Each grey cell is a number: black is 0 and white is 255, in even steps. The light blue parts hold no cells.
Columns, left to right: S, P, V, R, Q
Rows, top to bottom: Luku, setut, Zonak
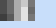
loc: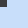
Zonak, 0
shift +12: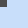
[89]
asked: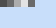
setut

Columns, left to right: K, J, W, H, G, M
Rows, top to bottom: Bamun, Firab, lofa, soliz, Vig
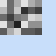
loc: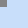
lofa, 3
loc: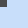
Vig, 5
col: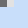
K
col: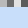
K
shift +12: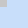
[211]

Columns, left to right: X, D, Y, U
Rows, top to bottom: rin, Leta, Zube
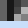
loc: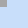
Zube, 2
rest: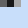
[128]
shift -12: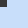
[44]
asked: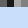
Zube
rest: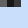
[85]

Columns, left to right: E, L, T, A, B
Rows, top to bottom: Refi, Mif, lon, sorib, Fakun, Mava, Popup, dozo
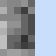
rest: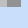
[102  75]
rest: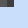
[75]
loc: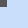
Popup, 2
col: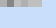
E
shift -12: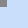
[122]
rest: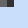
[102]
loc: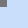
Fakun, 2

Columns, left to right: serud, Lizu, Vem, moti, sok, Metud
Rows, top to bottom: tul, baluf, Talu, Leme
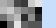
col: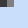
moti
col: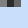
moti

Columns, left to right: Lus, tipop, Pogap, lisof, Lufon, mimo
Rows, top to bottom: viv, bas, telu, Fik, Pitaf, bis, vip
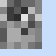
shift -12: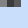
[119  48  77]
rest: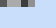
[131]
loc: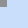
Pitaf, 4

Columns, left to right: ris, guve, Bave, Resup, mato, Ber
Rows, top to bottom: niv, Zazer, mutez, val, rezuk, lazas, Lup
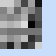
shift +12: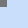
[129]
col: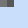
Ber
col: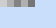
guve
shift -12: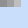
[132 148 178]

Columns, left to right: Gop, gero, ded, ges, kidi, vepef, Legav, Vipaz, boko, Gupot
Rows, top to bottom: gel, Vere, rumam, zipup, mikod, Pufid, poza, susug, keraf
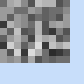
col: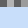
gero
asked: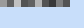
mikod
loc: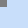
mikod, 8
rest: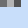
[155 167 155]
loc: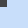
Pufid, 4
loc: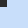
susug, 7

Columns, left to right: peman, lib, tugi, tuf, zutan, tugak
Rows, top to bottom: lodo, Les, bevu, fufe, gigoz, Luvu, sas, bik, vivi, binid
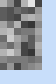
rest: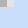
[69]
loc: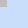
gigoz, 1
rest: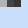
[136]
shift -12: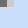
[ 97 191]
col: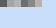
peman

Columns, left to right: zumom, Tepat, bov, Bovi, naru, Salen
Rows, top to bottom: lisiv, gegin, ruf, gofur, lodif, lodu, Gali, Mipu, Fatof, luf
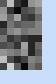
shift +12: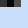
[65 21 89]
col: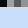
bov
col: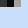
bov
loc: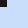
lisiv, 3
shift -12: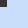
[41]
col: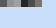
zumom
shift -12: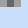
[148  91 148]

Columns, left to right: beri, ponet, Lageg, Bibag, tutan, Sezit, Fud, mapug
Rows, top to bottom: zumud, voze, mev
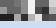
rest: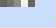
[101 211]
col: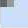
beri
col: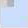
mapug
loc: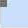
zumud, 2
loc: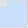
mev, 5
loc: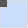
mev, 7

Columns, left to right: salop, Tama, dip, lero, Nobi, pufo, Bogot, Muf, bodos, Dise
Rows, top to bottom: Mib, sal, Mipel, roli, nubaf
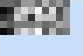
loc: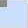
roli, 5
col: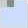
pufo
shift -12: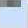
[126  94 110]

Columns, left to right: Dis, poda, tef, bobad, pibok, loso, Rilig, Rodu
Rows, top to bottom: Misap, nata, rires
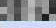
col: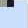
Rilig
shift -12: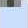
[129  60 129]
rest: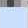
[111  30 156]
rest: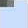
[ 72 126 184 141 156  57]
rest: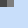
[184 141 156  57]
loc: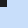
rires, 6
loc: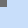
rires, 5

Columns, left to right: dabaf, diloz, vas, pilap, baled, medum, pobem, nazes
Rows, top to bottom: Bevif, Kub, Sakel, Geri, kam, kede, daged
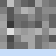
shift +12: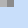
[191 151]
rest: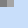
[165 112 127  87]

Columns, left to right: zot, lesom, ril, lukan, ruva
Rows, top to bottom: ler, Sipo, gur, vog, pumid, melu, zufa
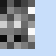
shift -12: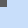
[81]
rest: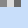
[151]
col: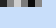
zot
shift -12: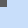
[81]
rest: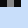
[ 65 163]
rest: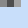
[123  93]

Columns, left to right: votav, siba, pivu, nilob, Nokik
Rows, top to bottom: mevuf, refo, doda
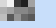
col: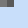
Nokik
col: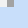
siba
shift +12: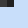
[70 44]
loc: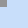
doda, 2

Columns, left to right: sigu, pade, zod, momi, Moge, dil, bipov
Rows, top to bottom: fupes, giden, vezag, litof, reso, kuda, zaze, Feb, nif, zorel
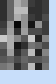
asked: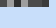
reso
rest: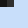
[117 102  75]
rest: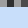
[75 59]

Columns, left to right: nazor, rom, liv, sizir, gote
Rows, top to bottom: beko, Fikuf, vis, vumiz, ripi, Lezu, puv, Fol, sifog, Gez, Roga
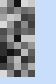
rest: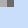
[175]
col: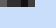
nazor
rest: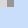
[ 63 138  63]
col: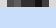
nazor
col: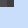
gote

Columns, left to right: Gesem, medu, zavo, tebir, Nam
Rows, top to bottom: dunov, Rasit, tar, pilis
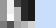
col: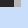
tebir
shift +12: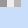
[163 250 194]
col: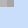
zavo
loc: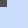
pilis, 1
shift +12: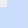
[250]
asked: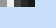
dunov
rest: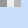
[40 26]

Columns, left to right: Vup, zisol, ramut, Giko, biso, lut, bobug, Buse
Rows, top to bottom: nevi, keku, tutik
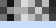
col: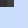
Buse
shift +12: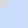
[230]
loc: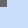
nevi, 0

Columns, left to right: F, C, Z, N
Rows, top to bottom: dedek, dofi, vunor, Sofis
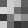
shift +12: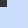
[66]
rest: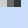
[67]
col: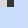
F
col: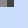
N
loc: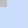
dedek, 2

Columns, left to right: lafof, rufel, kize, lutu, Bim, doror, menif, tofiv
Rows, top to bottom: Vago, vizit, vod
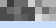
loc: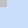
vod, 6
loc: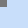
vizit, 2
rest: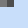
[ 77 178 106 151]
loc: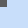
vod, 3

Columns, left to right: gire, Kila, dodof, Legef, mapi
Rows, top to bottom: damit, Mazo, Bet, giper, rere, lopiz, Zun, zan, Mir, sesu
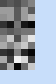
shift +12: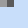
[168 102]
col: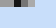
Legef
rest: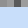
[186]
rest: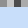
[229]
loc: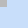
Bet, 4

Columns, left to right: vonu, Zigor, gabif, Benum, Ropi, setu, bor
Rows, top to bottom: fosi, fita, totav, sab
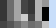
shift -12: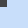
[57]
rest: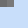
[192]
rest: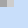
[ 69 179   2]
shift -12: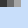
[ 42  97 153]

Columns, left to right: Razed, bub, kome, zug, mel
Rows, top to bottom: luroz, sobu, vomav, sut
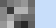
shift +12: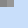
[147 163]
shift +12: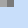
[177 134]

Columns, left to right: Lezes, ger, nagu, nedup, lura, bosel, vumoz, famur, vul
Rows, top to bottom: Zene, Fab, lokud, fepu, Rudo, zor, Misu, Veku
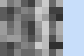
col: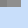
nagu
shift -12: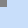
[119]
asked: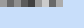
fepu
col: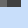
lura

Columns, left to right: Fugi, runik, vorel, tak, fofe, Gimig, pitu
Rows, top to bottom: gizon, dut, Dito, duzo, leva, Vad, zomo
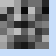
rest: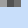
[111  39]
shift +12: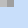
[201 171]
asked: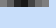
duzo
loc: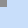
Dito, 4
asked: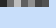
Dito
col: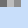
fofe

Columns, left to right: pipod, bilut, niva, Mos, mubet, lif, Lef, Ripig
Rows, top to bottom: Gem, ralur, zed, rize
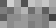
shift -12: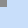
[128]
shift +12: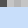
[ 94 209 193 209]
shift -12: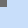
[98]
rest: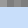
[181]
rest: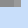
[140 140 126  66]

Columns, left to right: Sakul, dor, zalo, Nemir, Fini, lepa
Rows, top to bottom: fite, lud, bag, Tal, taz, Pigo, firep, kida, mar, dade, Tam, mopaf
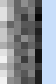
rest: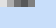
[31]
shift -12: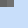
[ 89 101]
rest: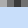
[6]
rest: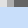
[127  31]
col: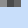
Nemir
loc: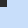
Pigo, 5

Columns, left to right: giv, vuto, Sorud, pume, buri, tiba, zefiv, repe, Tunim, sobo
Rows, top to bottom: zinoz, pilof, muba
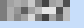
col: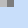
tiba
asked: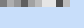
pilof
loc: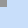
pilof, 2
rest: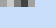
[174  79]

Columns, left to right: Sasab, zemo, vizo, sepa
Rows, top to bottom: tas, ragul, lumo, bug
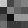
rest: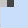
[113 129]
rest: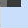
[70]
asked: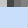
tas
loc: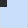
ragul, 0

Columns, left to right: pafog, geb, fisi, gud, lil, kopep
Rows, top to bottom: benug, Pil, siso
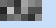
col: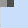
gud
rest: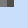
[ 49 137]
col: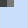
fisi
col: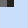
pafog
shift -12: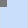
[109]

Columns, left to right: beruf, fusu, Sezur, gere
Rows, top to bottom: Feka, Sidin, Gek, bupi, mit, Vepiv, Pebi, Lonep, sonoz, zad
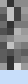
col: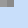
gere
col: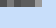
beruf
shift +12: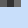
[105  62 121]
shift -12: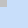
[181]
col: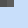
beruf

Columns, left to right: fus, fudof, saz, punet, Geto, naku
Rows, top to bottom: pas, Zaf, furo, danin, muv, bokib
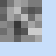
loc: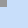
pas, 3
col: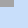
fudof

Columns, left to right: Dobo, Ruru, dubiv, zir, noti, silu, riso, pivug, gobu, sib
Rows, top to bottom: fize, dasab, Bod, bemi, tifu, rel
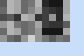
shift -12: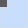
[80]
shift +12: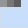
[161 130 104]
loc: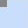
dasab, 4
